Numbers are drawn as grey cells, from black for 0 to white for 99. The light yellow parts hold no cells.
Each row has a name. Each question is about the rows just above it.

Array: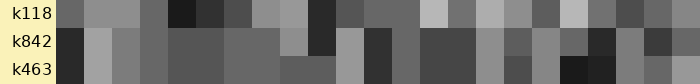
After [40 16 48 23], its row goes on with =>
[40]
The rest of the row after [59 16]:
[33 40 40 71 44 67 55 36 71 44 30 40 52]

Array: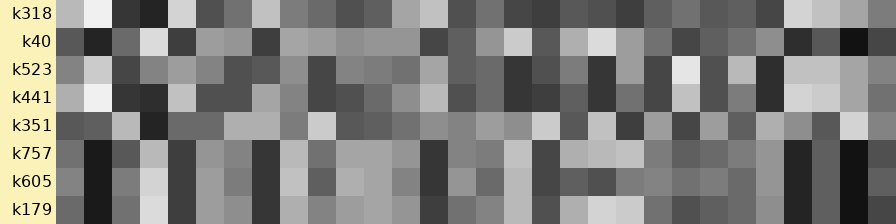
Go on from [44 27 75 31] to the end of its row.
[48 18 82 79 64 44]
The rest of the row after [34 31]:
[24 37 44 34 37 27 82 75 64 48]

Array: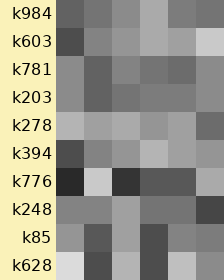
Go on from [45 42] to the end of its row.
[54]
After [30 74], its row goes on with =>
[54]
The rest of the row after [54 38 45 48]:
[48 54]
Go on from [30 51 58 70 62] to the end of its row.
[58]

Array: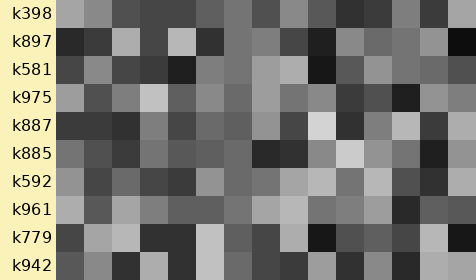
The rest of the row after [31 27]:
[27 37 45 31 53 34 19 23 49 23 64]
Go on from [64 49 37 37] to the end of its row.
[45 64 71 45 49 61 16 37 34]
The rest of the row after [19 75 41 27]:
[23 61 19 53 16 67 64]
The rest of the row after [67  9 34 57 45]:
[41 31]
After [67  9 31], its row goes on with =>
[37 27 71  9]
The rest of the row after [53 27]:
[23 12 49 45 61 67  9 34 57 45 41 31]
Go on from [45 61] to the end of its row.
[67  9 34 57 45 41 31]

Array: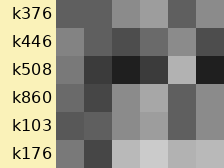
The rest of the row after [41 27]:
[54 65 37 54]
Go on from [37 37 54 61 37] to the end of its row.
[54]
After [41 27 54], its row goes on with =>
[65 37 54]

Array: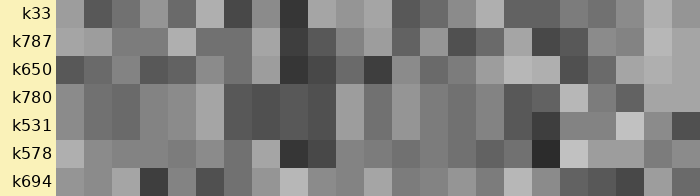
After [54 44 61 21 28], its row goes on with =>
[41 24 54 41 48 61 71 68 31 41 64 68 64]
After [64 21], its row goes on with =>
[28 51 48 44 48 44 38 44 17 75 61 61 48 54]

